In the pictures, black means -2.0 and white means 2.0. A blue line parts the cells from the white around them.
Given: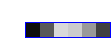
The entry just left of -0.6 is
-1.8
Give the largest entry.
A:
1.4

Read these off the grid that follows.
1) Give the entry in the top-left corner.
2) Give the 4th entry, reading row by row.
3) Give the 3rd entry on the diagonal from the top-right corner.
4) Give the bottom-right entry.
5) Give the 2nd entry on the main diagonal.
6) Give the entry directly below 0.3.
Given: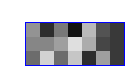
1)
0.3
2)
-1.7
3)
-1.3
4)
-1.1
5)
0.1
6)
0.1

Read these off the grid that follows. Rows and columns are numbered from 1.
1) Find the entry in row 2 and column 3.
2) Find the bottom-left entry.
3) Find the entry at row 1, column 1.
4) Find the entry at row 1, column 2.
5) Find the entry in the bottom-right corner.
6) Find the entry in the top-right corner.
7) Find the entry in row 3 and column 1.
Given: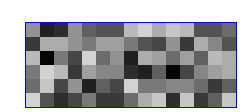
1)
0.7
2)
1.3
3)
0.3
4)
-1.5
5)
1.1
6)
-0.3
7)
0.9

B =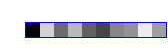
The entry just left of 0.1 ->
-0.9
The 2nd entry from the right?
1.7
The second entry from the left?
1.3

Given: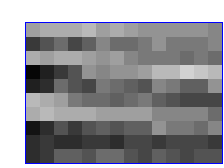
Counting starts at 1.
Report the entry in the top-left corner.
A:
0.5
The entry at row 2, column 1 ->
-1.1
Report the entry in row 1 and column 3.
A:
0.7
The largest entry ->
1.3
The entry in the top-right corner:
0.1
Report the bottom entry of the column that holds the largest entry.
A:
-0.9
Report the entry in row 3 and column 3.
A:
0.7
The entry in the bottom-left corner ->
-1.3
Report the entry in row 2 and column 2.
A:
-0.7
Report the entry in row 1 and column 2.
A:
0.7
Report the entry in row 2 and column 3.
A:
-0.3
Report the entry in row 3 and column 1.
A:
0.7
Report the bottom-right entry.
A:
-0.7
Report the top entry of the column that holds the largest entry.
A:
0.3
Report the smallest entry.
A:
-1.9
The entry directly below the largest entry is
-0.5
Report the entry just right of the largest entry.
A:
1.1
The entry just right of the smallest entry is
-1.5

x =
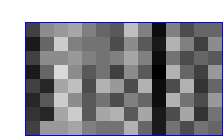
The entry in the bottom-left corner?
-1.0
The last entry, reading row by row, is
-0.4
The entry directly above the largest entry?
0.2
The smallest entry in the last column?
-0.6
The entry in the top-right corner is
-0.4
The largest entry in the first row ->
1.0
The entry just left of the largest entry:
-0.4
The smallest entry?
-2.0
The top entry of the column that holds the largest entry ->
0.4
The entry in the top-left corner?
-1.0
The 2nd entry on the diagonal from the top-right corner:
-1.0
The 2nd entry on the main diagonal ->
-0.4
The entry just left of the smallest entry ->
-0.6
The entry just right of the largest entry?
0.2
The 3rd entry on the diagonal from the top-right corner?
-0.8
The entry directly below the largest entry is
0.6
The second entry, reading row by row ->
0.2
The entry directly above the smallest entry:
-1.8
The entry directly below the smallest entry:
-1.8
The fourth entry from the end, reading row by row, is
-0.2
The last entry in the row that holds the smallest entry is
0.4
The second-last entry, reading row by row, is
-0.2
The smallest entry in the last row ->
-1.6
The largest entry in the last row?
0.8
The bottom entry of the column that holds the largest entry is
0.4
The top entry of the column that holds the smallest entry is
-1.8
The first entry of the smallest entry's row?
-1.6
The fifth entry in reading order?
0.0

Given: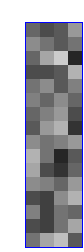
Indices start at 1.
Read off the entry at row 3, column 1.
-0.4
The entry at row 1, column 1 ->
-0.4
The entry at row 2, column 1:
0.2
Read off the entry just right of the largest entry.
-1.4
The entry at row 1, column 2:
-0.8
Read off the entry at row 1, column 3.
-0.6
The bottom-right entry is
-0.6
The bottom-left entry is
-0.2
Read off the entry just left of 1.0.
0.6
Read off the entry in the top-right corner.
0.4
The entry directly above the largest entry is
-0.6

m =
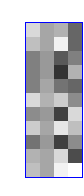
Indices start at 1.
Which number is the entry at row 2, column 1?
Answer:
1.0
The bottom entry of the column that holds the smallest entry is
1.8
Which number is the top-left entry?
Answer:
1.4
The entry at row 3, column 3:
-0.6
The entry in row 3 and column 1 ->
0.0
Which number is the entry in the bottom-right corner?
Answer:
2.0
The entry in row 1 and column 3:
0.8
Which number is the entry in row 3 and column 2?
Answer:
0.4
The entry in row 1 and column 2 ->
0.6
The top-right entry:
-0.4
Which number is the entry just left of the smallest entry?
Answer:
0.4
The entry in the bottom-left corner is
1.0
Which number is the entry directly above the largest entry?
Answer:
-0.8

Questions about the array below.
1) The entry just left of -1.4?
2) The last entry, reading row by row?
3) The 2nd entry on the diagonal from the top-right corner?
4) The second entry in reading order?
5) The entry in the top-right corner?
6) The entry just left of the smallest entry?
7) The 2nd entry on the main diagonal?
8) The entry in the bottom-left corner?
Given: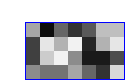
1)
1.8
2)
1.4
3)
0.8
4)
-1.8
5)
1.0
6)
0.6
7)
1.6
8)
0.2

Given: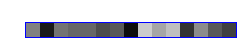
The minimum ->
-1.8
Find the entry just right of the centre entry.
1.2

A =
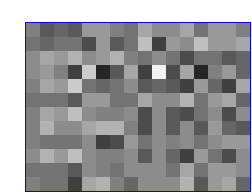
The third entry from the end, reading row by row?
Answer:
0.4
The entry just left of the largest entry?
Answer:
-1.0
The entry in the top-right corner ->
0.0
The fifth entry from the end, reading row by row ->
0.8
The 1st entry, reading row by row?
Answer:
0.0
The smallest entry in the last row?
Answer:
-1.0
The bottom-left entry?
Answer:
0.0
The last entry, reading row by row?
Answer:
-0.4
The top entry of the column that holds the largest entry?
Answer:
0.2
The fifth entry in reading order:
0.4
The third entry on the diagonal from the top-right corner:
-0.2
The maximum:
1.8
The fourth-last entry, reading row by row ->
-0.6
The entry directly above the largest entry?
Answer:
0.2
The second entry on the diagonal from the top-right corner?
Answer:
0.4
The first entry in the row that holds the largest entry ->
0.2
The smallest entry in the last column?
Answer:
-0.6
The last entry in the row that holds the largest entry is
-0.4

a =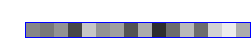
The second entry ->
-0.1
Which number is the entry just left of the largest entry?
1.3
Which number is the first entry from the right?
0.7
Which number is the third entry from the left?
0.3
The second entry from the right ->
1.7
